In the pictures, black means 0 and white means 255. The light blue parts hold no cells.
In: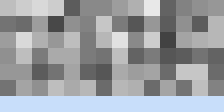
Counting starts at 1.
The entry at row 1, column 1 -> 190
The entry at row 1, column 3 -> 217
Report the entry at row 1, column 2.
205
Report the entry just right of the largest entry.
99
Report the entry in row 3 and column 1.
157
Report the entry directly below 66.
86
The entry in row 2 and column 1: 115
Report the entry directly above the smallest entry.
92
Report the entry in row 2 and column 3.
157
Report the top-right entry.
151
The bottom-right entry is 130
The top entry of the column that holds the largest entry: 232
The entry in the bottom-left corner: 115
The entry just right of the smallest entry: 164
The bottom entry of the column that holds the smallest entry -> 164
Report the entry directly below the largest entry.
151
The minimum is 66
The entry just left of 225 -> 183

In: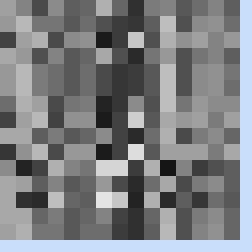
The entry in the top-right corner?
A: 94
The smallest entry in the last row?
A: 48
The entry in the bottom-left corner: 160
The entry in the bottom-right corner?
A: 102
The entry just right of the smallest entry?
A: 131
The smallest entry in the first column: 54
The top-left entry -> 160
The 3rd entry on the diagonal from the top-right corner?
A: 160
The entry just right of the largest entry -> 198
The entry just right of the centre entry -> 206
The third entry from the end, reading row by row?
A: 131
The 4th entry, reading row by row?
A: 139
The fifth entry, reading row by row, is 94
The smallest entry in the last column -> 88
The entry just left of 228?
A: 94
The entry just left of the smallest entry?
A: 176
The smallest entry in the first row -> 48
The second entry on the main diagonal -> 184
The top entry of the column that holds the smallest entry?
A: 131
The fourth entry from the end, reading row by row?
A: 80
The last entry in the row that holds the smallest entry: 94
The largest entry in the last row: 184
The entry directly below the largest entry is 131
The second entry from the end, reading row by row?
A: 145
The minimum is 21
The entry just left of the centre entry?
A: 27
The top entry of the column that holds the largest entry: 176
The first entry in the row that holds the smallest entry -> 139

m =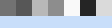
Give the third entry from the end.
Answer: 249
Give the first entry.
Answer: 114
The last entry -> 218

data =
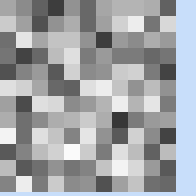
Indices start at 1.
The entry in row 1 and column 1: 166
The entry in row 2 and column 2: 160
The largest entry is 250
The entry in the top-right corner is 97
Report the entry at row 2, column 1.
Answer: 203
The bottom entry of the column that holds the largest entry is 139
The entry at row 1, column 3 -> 97
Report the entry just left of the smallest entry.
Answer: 173
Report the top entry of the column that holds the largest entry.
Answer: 146
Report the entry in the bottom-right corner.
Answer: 104
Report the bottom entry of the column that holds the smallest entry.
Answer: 160
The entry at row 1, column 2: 139
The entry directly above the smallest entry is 237
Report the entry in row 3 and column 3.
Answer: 166
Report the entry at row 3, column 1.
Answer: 111
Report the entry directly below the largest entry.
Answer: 117
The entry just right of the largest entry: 203
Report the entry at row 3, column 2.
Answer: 229
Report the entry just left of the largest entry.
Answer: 209

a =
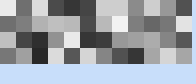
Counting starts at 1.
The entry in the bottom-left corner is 119
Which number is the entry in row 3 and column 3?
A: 47
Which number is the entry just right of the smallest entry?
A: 219
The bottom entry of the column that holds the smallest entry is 40
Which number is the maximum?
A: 242
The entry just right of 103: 119
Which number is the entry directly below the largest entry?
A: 152
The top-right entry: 81
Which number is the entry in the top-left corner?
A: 234
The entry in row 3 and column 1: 191
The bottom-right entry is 166
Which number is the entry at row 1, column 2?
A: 111
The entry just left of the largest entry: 185
